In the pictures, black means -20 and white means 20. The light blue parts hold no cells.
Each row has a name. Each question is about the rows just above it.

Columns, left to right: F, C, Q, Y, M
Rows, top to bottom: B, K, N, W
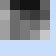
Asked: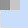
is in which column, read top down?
M
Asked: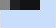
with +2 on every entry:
[  3 -13 -15 -15]
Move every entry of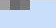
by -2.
[ 3 -5 -3]
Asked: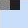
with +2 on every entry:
[  3 -13]
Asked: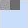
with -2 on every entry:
[ 3 -5]
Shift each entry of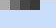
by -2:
[  5  -5 -11 -13]
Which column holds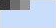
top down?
Y

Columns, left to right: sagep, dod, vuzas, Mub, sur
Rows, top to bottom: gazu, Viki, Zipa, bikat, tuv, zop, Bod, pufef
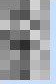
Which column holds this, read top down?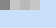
Mub
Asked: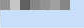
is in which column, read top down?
sagep
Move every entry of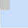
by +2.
[13]
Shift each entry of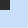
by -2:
[-15]
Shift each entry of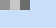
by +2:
[ 5 13 -1]
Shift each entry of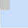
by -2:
[9]
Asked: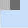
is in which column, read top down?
Mub

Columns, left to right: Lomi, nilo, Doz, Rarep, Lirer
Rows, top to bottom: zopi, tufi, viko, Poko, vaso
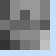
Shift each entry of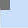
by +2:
[0]
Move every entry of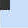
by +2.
[-10]
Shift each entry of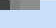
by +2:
[-8  2  4  4]
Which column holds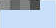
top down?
nilo

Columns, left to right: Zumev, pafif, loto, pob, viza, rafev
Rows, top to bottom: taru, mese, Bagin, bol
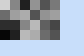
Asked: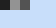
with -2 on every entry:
[-17   1  -9]
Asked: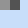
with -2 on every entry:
[ 1 -9]
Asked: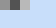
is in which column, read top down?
pob

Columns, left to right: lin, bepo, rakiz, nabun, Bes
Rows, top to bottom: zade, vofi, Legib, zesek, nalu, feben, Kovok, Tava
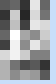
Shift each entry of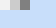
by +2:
[20 14  2]
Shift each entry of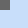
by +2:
[-2]

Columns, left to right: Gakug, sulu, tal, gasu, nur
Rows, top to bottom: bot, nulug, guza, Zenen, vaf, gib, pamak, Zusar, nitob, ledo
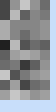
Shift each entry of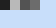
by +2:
[-13  11  -5  -1]
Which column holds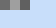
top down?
gasu
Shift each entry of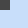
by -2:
[-11]
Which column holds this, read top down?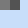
sulu
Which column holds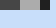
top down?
Gakug
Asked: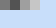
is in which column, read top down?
sulu

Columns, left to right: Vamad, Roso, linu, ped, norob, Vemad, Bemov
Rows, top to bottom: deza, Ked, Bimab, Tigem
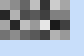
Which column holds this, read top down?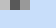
ped
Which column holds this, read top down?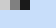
Vemad
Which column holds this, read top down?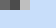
linu
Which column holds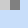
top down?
Vemad
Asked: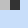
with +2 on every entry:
[ 12 -10]

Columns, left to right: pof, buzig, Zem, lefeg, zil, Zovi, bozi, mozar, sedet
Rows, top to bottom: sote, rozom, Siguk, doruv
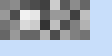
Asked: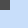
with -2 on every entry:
[-10]
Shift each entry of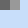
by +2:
[-2  6]

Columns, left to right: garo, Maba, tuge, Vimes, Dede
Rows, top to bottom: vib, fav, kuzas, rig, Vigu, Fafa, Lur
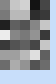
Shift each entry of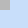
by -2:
[7]
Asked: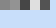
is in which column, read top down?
Vimes
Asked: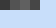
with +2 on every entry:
[-9 -5 -3 -7]
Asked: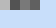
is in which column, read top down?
tuge
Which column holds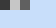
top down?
Dede
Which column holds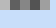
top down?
Maba
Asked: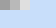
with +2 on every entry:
[ 7 11 17]

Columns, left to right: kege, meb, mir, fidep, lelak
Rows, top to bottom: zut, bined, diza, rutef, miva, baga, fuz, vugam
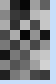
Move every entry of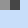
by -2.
[  1 -11]
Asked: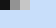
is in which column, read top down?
lelak
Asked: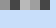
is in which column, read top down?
fidep

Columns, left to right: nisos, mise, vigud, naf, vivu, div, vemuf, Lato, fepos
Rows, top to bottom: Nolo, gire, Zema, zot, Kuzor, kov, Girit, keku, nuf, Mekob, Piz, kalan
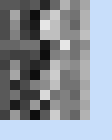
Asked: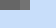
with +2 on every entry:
[-2 -2  0]
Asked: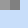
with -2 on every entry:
[ 2 -2]

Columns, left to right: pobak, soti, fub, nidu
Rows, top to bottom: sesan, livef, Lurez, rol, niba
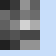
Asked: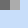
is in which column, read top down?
nidu
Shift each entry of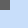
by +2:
[-3]
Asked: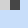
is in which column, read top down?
fub
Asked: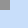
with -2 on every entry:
[1]

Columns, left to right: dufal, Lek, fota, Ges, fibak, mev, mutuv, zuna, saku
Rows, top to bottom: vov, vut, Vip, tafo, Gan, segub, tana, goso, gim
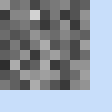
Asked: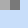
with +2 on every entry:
[9 1]
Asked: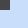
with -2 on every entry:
[-11]
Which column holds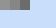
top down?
mutuv
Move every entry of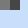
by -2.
[ -3 -11]
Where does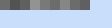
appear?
tafo
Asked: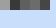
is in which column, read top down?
dufal
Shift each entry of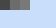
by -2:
[-11  -5  -3]

